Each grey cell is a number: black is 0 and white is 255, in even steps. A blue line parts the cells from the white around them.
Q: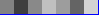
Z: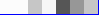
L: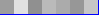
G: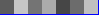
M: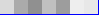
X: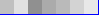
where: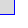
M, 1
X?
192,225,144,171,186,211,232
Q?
130,62,137,192,157,100,211
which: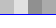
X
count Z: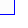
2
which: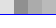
X

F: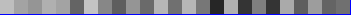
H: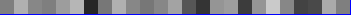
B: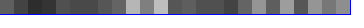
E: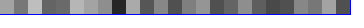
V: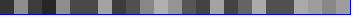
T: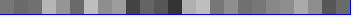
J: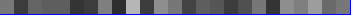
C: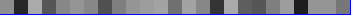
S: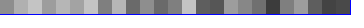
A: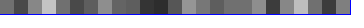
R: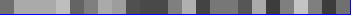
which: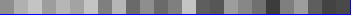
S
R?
112,170,170,170,190,100,127,170,157,80,73,73,127,176,67,119,119,86,170,60,127,196,127,60,112
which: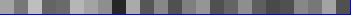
E
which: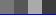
R

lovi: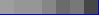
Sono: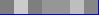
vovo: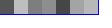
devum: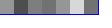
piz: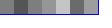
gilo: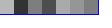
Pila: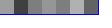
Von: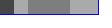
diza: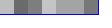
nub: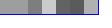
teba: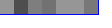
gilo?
184,51,126,78,170,150,126
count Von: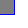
3
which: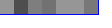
teba
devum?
150,78,126,114,150,216,114
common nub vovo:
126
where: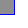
vovo, 4

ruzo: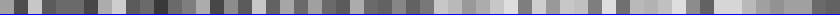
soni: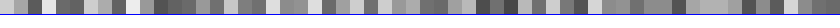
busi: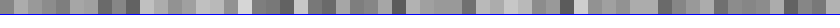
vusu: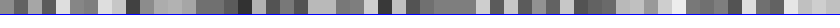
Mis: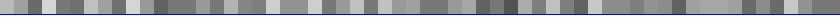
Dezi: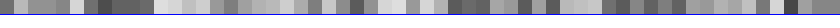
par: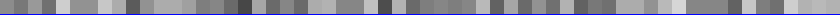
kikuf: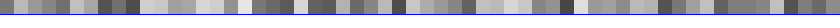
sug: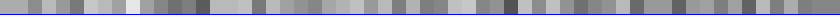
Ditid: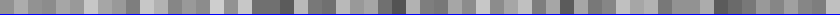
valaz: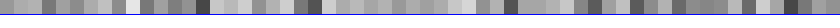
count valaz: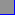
4
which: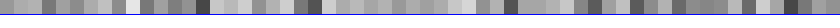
valaz
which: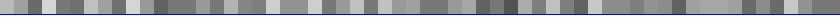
Mis

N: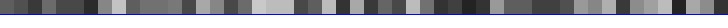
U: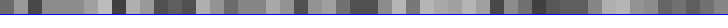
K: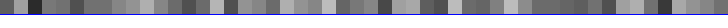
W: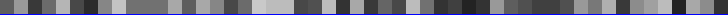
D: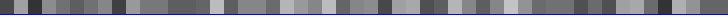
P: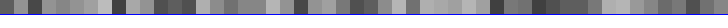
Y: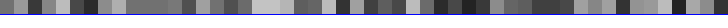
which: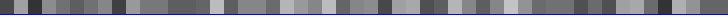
D
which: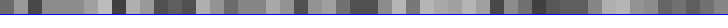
U
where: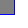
K, 36
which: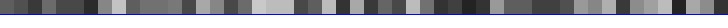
N
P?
94,147,72,147,134,147,160,188,64,168,147,80,94,80,175,140,113,134,134,181,147,72,147,160,120,80,94,140,181,113,175,168,160,181,160,64,120,113,64,80,94,94,120,175,181,153,134,107,120,80,113,134
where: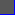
U, 40

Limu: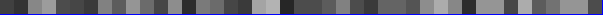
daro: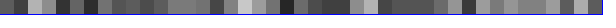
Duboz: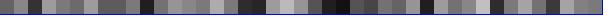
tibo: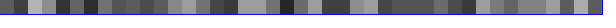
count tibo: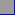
7
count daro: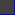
3

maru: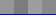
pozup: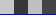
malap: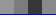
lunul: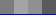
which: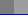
maru
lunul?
124,164,144,90
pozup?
199,55,192,68

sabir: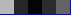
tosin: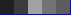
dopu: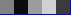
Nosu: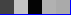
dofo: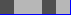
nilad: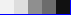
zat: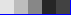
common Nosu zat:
66
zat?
228,189,135,38,66
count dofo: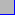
3
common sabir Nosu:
4
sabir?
183,38,4,44,100

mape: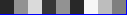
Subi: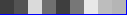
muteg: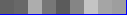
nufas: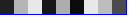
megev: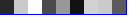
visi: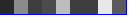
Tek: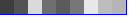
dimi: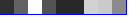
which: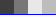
Subi
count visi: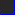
1
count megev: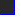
1
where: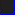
nufas, 1

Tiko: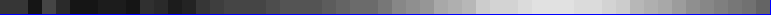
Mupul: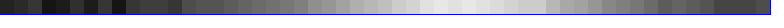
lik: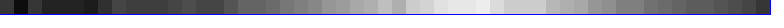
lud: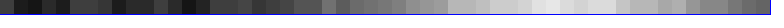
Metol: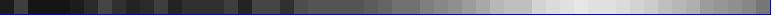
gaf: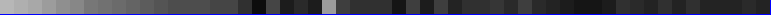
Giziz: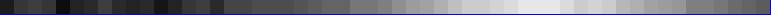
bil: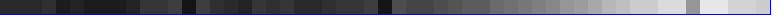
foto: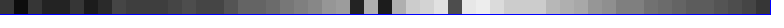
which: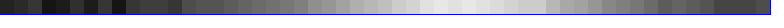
Mupul
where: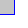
lud, 45
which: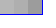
Metol

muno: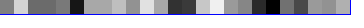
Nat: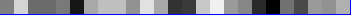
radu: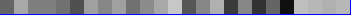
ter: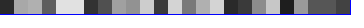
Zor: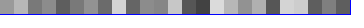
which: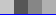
radu
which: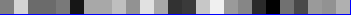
muno

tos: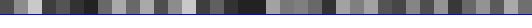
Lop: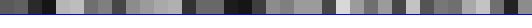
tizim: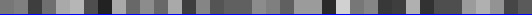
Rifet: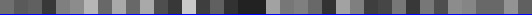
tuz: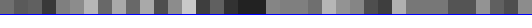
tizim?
119,127,62,111,169,182,78,34,169,104,140,104,169,62,133,84,96,96,140,127,96,155,155,42,209,119,133,56,62,176,50,78,78,155,176,147,70,90
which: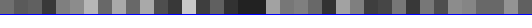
Rifet
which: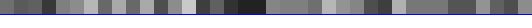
tuz
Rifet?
111,90,96,56,127,140,182,104,169,104,169,78,56,201,62,96,50,34,34,162,119,127,104,50,162,127,62,70,119,56,119,78,140,133,104,104,147,96
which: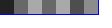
tos

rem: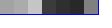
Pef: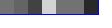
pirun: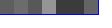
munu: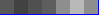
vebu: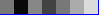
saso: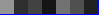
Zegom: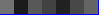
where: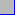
munu, 6
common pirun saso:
149
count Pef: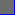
0
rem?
163,171,197,59,47,40,128
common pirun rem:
59
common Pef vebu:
66
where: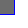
pirun, 2

